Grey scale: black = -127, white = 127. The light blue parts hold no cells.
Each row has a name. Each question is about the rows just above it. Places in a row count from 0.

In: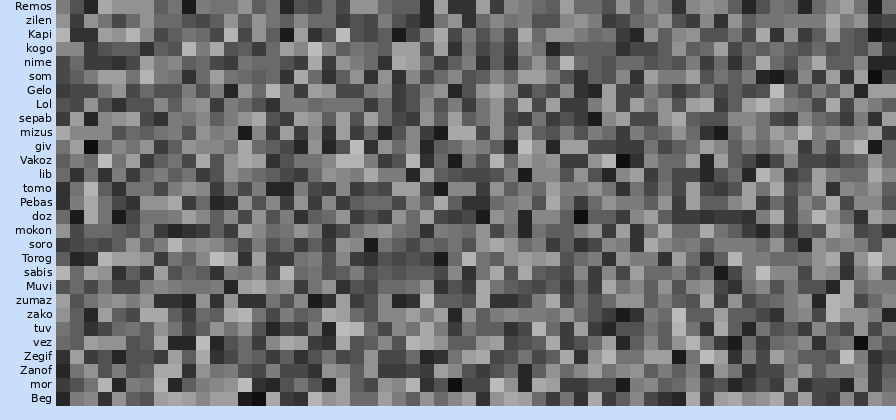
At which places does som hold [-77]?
9 16 19 22 24 37 41 56
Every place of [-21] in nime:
1 10 14 15 22 26 33 37 40 41 47 51
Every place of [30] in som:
3 4 11 33 34 42 45 55 57
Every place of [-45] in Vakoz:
11 16 24 30 56

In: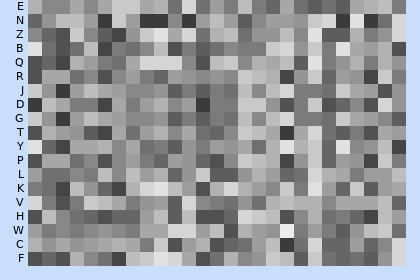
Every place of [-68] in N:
5 8 9 11 22 24
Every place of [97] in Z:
9 20

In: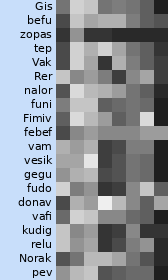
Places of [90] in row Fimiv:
1 6
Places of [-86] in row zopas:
4 5 6 7
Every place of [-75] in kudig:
3 6 7
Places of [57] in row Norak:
2 3
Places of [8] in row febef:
1 3 4 5

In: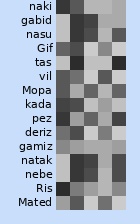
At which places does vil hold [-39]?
0 3
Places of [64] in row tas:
0 2 3
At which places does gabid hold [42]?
3 4
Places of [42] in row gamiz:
2 3

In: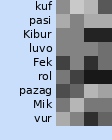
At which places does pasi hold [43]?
0 2 3
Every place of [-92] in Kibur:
2 3
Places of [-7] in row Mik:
0 2 3
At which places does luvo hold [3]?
0 1 2

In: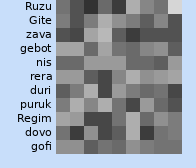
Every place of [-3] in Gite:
0 2 5
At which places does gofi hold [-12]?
3 7 8
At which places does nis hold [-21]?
0 1 5 6

